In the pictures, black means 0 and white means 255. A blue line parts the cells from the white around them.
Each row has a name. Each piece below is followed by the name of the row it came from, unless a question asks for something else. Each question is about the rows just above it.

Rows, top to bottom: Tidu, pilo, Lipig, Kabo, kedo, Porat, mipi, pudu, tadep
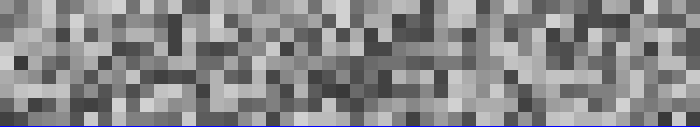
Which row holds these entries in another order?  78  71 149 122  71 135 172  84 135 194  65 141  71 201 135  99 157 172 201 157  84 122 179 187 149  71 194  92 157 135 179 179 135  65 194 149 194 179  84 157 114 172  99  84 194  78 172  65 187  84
Lipig
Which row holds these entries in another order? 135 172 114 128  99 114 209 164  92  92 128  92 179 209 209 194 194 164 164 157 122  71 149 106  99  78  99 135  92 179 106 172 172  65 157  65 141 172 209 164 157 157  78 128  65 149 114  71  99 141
pilo
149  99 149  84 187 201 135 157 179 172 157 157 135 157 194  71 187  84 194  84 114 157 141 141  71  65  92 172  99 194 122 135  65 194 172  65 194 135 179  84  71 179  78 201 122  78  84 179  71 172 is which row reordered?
Porat
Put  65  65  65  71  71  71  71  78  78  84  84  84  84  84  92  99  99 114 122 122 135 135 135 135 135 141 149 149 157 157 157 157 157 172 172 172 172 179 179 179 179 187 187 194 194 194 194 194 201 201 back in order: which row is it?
Kabo
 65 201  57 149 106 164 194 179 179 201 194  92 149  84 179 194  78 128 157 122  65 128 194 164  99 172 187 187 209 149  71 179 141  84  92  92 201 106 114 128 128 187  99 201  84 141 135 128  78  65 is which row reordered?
tadep

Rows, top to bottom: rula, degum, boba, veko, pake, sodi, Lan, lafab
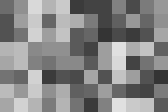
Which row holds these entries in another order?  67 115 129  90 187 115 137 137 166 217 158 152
pake
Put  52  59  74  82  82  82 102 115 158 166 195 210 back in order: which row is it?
sodi
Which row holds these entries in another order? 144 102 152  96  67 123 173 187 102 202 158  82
degum
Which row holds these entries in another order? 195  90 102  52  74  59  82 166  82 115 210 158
boba
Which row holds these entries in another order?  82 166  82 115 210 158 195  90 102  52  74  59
boba

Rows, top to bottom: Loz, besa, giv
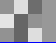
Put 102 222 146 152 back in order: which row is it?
giv
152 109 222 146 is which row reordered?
Loz
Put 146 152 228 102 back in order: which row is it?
besa

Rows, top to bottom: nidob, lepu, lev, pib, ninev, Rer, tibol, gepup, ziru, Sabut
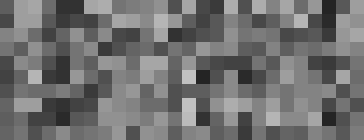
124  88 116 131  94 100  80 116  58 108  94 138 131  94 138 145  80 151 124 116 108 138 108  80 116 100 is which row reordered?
Sabut
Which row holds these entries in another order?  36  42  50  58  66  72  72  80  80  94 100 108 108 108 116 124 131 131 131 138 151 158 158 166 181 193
Rer
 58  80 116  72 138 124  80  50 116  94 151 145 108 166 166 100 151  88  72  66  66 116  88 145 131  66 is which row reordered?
ninev
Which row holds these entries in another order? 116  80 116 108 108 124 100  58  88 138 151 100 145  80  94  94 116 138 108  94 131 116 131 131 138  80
tibol
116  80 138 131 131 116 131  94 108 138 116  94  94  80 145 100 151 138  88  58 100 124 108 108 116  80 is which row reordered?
tibol

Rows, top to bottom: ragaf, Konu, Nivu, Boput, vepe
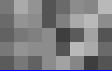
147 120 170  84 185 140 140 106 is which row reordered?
Boput
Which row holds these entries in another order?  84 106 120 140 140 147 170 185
Boput
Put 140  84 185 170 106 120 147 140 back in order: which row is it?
Boput
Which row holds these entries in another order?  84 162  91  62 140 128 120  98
Nivu
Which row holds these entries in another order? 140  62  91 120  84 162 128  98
Nivu
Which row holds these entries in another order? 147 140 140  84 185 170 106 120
Boput
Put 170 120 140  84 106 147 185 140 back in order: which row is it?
Boput

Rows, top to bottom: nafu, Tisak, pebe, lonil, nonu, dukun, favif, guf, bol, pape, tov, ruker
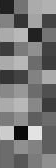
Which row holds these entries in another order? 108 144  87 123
ruker
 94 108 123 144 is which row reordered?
bol
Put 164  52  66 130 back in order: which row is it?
Tisak
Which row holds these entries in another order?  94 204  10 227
pape
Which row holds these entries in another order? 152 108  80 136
favif
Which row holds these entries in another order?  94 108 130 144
tov
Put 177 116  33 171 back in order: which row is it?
nafu

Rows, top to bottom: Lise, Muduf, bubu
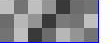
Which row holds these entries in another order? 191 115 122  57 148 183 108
Muduf
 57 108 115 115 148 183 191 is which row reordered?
bubu
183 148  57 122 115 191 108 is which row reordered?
Muduf
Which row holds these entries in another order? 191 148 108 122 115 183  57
Muduf
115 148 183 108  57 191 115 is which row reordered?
bubu

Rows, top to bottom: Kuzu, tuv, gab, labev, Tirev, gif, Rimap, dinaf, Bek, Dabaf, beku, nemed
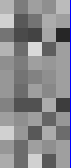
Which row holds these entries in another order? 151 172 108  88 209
Dabaf
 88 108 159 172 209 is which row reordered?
nemed
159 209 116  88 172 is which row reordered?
tuv
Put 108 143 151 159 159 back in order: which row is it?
beku
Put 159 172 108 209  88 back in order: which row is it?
nemed

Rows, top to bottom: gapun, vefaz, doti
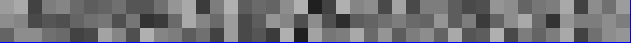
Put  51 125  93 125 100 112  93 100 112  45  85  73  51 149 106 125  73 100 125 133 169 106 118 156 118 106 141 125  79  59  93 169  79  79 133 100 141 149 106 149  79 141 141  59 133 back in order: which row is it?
vefaz
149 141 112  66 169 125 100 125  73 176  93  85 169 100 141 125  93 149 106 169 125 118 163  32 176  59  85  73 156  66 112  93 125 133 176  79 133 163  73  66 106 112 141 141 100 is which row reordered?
doti
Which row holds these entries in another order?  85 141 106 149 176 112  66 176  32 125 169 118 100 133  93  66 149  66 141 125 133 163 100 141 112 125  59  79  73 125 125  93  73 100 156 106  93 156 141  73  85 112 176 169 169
gapun

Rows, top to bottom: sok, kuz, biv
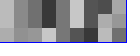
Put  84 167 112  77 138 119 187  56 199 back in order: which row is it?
sok
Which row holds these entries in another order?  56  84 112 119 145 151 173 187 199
biv
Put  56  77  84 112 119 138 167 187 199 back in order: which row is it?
sok
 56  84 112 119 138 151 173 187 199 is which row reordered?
kuz
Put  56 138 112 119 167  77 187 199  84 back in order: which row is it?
sok

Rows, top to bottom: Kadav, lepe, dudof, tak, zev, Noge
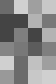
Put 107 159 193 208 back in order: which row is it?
zev
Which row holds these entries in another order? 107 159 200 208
Kadav
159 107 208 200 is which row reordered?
Kadav
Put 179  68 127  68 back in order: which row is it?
dudof

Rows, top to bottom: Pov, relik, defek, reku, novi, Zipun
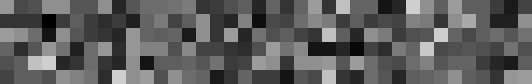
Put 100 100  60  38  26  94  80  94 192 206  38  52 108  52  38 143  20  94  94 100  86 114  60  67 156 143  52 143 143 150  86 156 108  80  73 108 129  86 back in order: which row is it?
novi
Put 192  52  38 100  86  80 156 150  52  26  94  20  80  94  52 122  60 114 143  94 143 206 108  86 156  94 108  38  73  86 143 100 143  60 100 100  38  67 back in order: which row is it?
Pov
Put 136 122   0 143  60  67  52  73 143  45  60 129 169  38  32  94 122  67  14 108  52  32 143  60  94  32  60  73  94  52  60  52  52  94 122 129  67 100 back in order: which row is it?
relik
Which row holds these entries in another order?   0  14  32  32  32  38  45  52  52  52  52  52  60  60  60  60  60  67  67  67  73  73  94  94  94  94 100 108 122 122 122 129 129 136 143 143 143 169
relik
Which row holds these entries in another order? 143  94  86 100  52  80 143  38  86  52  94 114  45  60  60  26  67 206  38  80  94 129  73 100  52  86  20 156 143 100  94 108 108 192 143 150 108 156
Zipun
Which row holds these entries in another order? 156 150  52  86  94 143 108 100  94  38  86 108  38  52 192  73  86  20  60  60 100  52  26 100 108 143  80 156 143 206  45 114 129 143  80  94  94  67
Zipun
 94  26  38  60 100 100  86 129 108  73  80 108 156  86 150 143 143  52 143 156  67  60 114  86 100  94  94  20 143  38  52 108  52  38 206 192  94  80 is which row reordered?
novi

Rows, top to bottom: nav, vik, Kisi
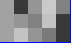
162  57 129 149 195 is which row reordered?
vik
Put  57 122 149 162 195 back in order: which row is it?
Kisi
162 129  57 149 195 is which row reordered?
vik
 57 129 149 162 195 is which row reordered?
vik
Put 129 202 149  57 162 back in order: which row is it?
nav
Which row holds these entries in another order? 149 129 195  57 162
vik
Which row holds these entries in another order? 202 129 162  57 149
nav

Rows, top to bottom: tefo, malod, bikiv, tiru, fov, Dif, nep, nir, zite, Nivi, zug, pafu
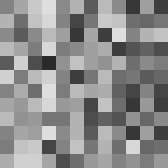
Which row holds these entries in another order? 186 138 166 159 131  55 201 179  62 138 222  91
tefo
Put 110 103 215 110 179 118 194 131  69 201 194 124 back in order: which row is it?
zug
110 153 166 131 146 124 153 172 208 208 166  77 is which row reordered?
pafu
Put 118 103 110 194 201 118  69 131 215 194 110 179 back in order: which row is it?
malod

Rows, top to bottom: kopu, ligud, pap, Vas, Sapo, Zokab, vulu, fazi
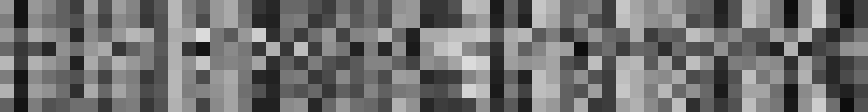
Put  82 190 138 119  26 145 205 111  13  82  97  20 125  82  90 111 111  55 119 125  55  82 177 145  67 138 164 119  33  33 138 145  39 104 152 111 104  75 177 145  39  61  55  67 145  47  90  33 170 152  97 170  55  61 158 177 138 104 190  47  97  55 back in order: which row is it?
fazi
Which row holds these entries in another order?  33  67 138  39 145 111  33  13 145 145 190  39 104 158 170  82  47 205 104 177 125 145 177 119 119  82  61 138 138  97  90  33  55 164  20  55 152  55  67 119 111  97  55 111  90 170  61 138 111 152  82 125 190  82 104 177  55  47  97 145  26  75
fazi

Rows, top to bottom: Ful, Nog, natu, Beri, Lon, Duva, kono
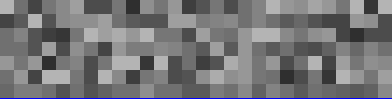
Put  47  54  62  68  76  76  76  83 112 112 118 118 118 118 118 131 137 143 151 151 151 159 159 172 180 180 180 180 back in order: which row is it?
natu
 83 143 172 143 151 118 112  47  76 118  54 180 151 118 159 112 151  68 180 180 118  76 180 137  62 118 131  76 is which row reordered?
Duva
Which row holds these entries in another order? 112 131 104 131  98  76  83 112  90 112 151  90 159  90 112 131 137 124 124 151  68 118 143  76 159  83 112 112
Beri
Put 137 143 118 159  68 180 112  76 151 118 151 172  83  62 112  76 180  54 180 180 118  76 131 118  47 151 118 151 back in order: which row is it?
Lon
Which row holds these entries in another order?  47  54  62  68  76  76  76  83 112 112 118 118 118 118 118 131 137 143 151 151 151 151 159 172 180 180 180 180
Lon
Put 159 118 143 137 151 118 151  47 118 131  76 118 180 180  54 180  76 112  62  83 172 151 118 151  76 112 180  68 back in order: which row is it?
Lon
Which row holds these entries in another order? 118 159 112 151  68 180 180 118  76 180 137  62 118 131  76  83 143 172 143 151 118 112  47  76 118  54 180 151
Duva

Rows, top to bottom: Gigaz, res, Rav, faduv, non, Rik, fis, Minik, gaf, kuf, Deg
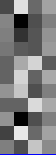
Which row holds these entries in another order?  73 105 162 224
Gigaz
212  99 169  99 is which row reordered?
Rik
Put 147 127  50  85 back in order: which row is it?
Rav
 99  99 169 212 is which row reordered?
Rik
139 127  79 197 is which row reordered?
Deg
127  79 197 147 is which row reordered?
fis

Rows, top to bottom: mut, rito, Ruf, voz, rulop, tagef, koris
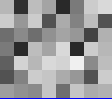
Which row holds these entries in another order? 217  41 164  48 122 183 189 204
mut
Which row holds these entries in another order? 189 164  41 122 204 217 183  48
mut
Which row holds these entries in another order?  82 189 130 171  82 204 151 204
rito
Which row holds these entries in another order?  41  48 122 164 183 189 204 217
mut

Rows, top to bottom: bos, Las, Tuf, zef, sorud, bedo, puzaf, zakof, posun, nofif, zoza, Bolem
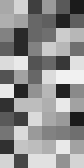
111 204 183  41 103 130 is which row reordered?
Tuf
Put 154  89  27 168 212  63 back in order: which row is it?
bos

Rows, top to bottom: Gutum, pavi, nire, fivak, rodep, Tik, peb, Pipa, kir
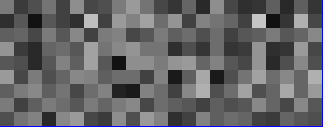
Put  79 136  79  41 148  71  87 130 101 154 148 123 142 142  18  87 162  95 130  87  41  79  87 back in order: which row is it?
rodep
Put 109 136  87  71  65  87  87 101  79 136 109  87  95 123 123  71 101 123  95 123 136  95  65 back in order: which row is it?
Pipa
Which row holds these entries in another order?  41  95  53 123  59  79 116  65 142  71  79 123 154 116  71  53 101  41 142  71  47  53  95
Gutum
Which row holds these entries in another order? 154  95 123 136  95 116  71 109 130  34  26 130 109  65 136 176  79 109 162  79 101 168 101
peb

